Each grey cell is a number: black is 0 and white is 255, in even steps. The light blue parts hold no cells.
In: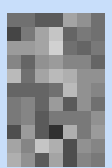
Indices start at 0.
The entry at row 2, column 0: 155
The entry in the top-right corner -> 112
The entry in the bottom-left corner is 175
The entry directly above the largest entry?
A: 197
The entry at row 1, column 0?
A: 69
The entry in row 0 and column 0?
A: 112
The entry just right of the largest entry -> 112
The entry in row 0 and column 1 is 112
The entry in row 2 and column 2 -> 164
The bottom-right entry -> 121
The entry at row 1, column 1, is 121
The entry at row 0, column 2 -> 90
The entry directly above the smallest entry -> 121
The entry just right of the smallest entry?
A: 175
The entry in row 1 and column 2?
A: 164
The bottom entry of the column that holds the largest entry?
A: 164
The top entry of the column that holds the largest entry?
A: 90
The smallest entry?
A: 48
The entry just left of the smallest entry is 90
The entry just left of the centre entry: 101
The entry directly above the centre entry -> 186

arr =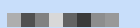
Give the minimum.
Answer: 58
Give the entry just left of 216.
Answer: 129
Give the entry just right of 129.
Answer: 216

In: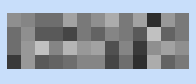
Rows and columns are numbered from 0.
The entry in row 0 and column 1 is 133
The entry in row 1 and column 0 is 110
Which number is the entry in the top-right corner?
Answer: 121
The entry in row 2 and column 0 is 110
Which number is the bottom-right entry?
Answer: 121
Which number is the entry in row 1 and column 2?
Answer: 89
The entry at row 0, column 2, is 110
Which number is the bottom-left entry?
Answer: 57
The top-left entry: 143
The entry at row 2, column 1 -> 152

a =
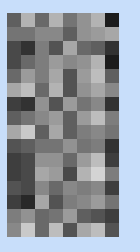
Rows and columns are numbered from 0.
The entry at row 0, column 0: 95
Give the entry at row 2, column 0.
73
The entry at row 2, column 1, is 50
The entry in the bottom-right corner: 83
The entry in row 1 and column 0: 116
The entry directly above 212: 189
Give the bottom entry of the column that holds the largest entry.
189
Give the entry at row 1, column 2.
136
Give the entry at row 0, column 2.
105
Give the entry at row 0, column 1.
179
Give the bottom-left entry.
136
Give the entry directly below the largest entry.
136
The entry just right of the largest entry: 125
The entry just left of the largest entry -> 179
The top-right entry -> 28
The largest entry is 212

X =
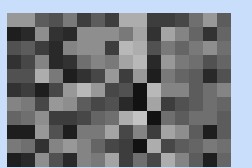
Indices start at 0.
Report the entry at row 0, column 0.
152
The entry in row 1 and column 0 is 30
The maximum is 195
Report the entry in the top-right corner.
92
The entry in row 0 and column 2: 92
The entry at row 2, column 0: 81
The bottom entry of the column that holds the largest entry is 111
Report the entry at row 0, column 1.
152
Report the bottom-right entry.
101
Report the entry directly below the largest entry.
132
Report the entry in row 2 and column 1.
92
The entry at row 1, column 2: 142
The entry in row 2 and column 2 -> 61
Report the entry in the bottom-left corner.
30
